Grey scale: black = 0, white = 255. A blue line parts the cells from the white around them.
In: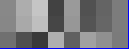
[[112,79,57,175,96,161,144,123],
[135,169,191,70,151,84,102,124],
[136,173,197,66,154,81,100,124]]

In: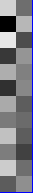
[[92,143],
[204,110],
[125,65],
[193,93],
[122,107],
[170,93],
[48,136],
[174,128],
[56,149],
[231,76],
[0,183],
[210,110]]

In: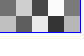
[[191,93,235,51,183],
[113,207,70,251,122]]

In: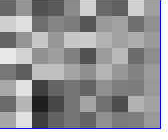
[[166,225,62,99,118,101,145,123,125,153],
[106,182,31,71,117,164,113,78,177,162],
[168,225,65,101,118,100,145,126,124,153],
[119,93,191,192,165,143,181,152,130,155],
[232,211,145,158,129,82,156,186,107,140],
[100,149,199,152,199,203,178,161,173,154],
[207,223,110,133,124,86,154,162,111,145],
[103,149,81,90,139,209,105,96,208,159]]

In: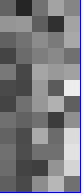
[[95,73,141,183,112],
[108,67,63,148,212],
[112,77,112,112,226],
[99,75,170,107,219],
[112,98,112,60,143],
[68,112,151,177,95],
[74,69,153,91,237],
[120,71,165,153,161],
[68,107,126,137,112],
[97,114,140,122,168],
[149,152,94,48,163],
[99,37,114,163,133]]

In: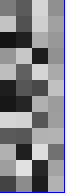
[[67,140,29,178],
[158,225,39,163],
[177,31,221,113],
[90,87,178,179],
[213,210,86,158],
[23,37,176,156],
[30,86,73,193],
[190,96,213,170],
[150,199,29,145],
[20,32,172,152],
[195,81,207,161],
[123,91,213,144]]

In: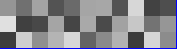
[[61,207,143,180,215,99,138,178,59,214,140],
[224,64,72,165,69,169,74,162,199,115,150],
[149,112,163,83,106,165,167,83,215,66,78]]
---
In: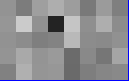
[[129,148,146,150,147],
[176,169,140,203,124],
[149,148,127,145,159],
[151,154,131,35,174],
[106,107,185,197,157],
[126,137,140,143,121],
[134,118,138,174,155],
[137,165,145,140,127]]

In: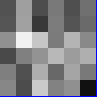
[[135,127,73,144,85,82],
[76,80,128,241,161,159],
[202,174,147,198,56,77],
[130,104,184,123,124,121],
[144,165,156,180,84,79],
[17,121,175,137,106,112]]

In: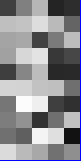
[[219,112,125,118,212,62,161,164,191,64],
[186,95,146,252,211,134,215,168,195,128],
[168,244,50,239,194,188,227,66,221,182],
[113,223,112,63,191,40,56,122,186,36],
[143,18,193,48,111,41,71,189,100,45]]

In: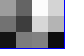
[[20,114,157],
[124,61,100],
[129,215,252],
[13,180,212]]

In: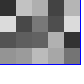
[[148,83,219,48],
[155,94,72,194],
[187,98,120,175],
[167,177,78,67],
[116,50,219,181]]

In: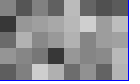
[[94,149,107,55,132],
[128,134,178,151,85],
[206,119,137,159,129],
[176,55,153,168,96],
[109,151,178,184,187],
[145,133,133,207,100],
[99,138,157,157,80],
[180,185,161,189,91]]

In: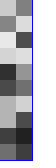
[[111,63,180,180,74,48,212,232,133,203],
[62,33,75,210,112,149,222,77,220,128]]
